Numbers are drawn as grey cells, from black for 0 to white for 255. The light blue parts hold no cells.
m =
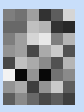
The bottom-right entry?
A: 62
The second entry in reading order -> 114
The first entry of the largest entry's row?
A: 242
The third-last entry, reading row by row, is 71
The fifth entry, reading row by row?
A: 93
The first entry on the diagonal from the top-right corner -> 213
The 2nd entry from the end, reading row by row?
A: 93
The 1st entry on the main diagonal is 126
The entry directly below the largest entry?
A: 147
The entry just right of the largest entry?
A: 8
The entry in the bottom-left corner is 93
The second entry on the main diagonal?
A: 104

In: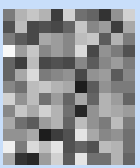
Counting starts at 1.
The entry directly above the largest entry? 123
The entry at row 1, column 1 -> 123
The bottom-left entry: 168
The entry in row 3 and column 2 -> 91
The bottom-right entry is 100
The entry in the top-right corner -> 209
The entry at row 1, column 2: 179
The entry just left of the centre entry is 179
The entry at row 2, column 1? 81
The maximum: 248
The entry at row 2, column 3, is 72

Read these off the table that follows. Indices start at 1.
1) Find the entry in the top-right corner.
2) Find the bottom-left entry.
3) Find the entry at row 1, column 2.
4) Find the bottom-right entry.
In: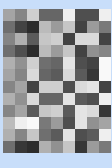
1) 239
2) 111
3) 133
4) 121

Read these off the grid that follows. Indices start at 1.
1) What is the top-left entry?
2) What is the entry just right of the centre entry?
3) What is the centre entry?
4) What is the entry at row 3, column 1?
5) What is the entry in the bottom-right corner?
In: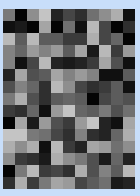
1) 121
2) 92
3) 102
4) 185
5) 35

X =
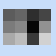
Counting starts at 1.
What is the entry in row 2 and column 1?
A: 123
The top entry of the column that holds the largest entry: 69
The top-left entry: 92
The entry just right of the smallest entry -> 146

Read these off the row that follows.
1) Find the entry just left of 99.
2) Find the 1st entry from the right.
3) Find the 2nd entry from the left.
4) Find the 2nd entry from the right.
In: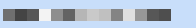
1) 142
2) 78
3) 68
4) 87

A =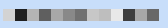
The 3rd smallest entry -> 95
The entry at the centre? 113
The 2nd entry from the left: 32
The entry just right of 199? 190

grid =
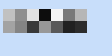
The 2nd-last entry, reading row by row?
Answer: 33
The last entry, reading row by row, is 44
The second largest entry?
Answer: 226
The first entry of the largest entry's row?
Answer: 193

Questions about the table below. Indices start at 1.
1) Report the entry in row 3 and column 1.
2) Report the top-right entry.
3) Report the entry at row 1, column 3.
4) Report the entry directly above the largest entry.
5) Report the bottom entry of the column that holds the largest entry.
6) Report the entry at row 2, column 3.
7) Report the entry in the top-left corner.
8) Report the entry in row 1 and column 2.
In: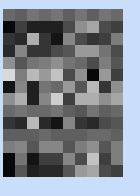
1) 53
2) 105
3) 116
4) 143
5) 8
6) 32
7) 105
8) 95

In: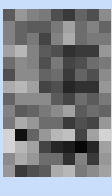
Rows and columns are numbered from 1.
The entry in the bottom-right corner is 161
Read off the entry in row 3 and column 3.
121
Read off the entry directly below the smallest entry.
130
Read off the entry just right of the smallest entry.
38
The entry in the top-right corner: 139
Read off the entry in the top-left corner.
91
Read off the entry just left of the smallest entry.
28
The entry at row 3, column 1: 130
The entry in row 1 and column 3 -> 130
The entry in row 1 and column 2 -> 151
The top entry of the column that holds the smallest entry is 100
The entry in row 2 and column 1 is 130
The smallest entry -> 7
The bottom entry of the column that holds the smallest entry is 121
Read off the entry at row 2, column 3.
91
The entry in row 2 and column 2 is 100
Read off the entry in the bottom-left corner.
151

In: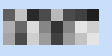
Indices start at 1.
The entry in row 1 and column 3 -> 41
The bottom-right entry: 228
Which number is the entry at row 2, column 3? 219
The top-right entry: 31
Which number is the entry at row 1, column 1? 95
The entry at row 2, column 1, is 174
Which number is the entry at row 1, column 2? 195
